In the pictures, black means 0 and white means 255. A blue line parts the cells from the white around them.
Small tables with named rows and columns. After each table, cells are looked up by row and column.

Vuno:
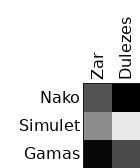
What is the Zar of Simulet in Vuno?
141
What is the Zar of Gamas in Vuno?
8
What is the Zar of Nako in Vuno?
83
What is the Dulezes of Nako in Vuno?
1
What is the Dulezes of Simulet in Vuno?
233
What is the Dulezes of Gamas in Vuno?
74
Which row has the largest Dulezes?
Simulet

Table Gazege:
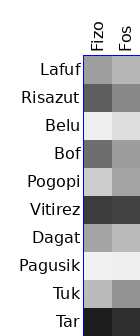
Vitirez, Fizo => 60
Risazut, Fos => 136
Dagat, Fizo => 164
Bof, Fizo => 110
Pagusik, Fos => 239
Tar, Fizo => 29
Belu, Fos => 221
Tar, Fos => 47
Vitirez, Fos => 67
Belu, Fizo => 238
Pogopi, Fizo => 205
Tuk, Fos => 146
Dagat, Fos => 187
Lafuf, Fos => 182
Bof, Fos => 157
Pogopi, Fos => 163
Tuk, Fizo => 187
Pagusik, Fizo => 241
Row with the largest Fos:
Pagusik

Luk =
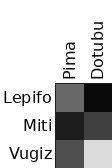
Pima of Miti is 29
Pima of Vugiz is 79
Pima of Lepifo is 104
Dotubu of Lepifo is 10
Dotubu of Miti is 64
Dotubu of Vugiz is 219

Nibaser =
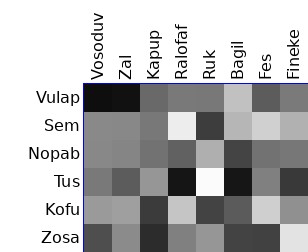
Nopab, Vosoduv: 136
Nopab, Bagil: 68
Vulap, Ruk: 120
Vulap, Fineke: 122
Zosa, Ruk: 150
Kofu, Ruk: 67
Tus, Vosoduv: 121
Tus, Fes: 128
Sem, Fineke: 177
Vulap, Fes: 92
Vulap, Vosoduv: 14
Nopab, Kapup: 114
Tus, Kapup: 150

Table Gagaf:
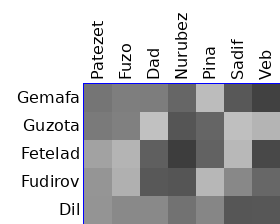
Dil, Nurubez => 114
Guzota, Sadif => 191
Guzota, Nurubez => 85
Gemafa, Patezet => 117
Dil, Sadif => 86
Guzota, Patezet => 122
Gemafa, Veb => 65
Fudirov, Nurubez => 85
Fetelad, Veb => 72
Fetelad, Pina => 98
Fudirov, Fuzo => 176
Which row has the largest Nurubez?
Dil

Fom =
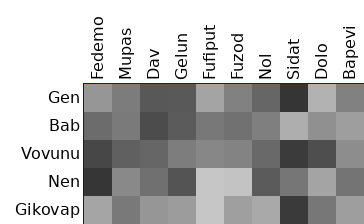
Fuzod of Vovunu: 131
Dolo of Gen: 178
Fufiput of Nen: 198
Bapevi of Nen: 116
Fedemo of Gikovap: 165
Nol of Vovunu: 105
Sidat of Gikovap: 58
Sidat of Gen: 53
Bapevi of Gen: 129
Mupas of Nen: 137
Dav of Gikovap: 150
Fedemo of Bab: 108
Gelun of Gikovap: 156
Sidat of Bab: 174
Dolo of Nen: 164
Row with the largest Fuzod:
Nen

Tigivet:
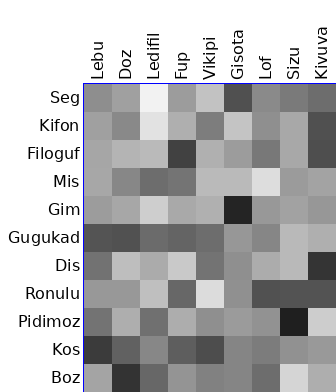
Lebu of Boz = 164
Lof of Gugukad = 134
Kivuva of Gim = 151
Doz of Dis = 190
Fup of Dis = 201
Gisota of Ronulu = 144
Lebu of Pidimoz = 115
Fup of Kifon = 175
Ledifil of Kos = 135
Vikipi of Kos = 77
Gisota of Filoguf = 156
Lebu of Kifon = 160
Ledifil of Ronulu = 191
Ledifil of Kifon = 226
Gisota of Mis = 186
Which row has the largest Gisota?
Kifon

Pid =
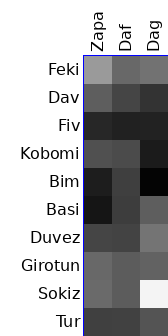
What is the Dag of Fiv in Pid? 34
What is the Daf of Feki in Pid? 104
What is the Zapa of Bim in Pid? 29
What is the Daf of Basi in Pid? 61
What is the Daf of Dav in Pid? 69
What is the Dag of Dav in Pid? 51
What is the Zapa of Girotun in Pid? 104
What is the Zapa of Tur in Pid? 64
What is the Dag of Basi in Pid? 94
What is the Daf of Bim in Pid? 63
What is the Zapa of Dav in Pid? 94
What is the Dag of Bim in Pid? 4
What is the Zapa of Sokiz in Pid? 106
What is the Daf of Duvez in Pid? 67
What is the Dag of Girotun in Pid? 98
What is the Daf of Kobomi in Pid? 75
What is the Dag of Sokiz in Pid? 244
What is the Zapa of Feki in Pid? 154
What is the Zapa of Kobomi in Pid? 80
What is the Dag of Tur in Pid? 84

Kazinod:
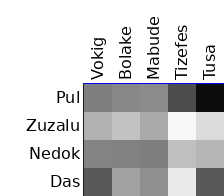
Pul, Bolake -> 135
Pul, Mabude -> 139
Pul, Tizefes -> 77
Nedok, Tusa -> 181
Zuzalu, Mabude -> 170
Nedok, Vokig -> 132
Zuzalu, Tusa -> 219
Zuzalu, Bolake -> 194
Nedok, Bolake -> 129
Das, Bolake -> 162
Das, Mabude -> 143
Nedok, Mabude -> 126
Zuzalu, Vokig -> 177
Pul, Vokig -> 127
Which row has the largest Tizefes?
Zuzalu

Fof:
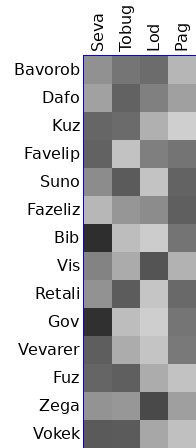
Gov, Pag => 117
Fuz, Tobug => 95
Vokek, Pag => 192
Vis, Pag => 178
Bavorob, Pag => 182
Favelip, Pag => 116
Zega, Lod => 73
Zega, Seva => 147
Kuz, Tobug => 107
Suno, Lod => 195
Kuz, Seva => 102
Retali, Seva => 146
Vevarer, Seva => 94
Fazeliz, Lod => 140
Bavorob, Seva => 145
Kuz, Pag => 207
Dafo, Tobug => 98
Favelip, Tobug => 194
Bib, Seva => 46
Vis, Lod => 84
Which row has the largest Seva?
Fazeliz

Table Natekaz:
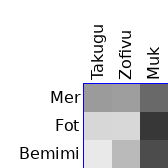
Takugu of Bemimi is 233
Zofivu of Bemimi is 186
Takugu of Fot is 215
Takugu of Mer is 155
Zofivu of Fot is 216
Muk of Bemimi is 76
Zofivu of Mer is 158
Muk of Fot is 55
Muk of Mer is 105

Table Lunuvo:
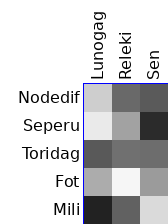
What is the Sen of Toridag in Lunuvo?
109
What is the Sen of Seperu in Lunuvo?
43
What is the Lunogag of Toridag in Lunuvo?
89
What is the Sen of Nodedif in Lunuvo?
90
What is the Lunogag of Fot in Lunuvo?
172
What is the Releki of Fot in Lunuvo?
246

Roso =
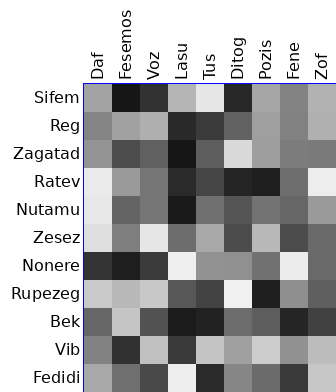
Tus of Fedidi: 42
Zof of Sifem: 178
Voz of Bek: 82
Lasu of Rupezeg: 87
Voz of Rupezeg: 200
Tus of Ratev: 70
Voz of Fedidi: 73
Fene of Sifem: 131
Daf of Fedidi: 168
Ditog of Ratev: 36
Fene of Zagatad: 124
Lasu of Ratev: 42
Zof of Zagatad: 122
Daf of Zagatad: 147
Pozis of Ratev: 31

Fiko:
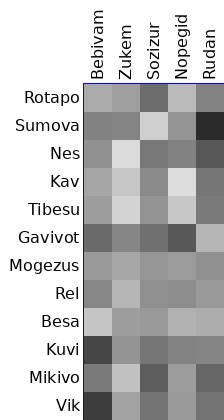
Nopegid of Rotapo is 185
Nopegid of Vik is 154
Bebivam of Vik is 61
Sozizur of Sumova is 207
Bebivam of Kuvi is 69
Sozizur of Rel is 144
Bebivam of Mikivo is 122
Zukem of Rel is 182
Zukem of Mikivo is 193
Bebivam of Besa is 197
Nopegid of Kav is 221
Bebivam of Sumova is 129
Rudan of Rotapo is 130
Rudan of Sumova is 43
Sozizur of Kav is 138
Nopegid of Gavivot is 88
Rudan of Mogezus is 144
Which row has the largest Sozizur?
Sumova

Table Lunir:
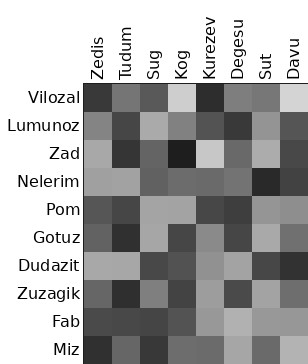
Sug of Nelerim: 97
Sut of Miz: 106
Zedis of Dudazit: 168
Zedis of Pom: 86
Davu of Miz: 179
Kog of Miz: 109
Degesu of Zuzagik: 74
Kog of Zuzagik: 67
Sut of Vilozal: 119
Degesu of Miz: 166
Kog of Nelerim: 108
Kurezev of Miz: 107
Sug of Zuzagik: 127
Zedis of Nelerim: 160
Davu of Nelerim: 66

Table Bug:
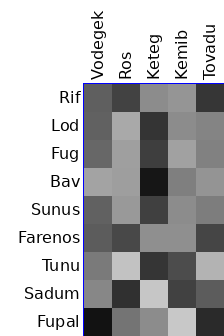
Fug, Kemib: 161
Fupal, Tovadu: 42
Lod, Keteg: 52
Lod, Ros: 169
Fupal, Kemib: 200
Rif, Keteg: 140
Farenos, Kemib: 143
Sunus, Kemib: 140

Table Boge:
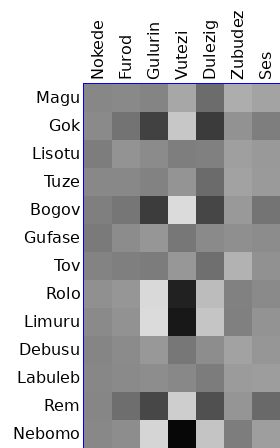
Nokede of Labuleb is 135
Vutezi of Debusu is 119
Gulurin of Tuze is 130
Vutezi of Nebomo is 7
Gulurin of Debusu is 152
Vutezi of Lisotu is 126
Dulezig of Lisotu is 128
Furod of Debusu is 139
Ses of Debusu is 150
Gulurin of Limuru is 219
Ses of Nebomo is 158
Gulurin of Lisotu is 139
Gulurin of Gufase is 150
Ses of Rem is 105
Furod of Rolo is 150
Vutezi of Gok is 199

